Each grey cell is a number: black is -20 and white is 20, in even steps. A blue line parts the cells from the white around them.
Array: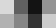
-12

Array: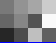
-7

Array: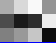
-13

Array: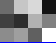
8

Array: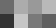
-1

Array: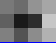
-13

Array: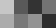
3

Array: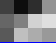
13
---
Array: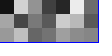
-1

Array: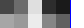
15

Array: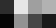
5

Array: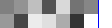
10

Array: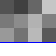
8

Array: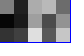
5
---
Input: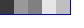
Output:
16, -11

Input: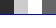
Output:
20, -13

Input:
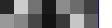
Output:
12, -17

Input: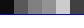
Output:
12, -18

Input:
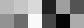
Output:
19, -19

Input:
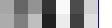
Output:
19, -15

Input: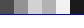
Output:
18, -16

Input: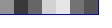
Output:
16, -11
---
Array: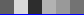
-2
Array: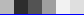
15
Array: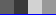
4
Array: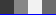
-3
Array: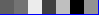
3
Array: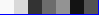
-7
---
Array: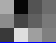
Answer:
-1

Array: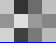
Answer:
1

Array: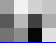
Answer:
7

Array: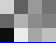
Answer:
0

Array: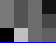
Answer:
-9

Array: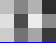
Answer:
2
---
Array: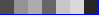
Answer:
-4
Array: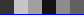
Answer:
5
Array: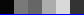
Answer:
-4
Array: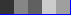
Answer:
1
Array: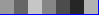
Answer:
1
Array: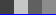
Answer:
-10
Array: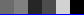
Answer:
-14
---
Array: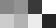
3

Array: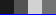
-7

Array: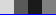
-6

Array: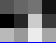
-4

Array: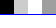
12

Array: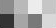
9

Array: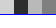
-13

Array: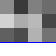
-11
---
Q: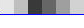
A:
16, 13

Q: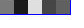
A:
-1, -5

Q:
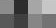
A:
2, -2

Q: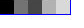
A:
-20, 14

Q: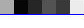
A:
7, 17

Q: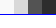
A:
19, -13

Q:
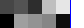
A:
-9, -18

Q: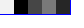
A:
18, -14

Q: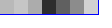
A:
9, 13
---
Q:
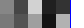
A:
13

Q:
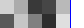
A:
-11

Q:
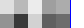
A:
17

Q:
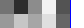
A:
2

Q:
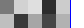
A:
15

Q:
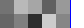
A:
6

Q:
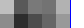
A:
-1

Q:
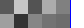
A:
-7

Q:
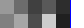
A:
-10

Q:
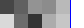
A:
3
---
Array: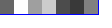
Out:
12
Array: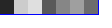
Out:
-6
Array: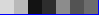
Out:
-13
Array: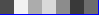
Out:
14
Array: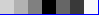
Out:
-20
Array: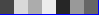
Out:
17
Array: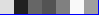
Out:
-7
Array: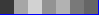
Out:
3
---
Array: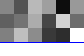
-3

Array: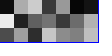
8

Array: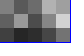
13

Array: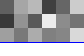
-2

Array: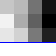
-20

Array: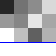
6

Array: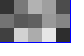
1

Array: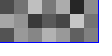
-2

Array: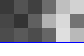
-2
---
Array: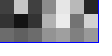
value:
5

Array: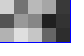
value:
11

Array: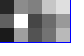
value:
-7

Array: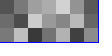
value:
8

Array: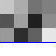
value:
-13

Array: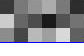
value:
5

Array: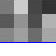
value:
5

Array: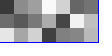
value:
0

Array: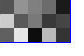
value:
-18
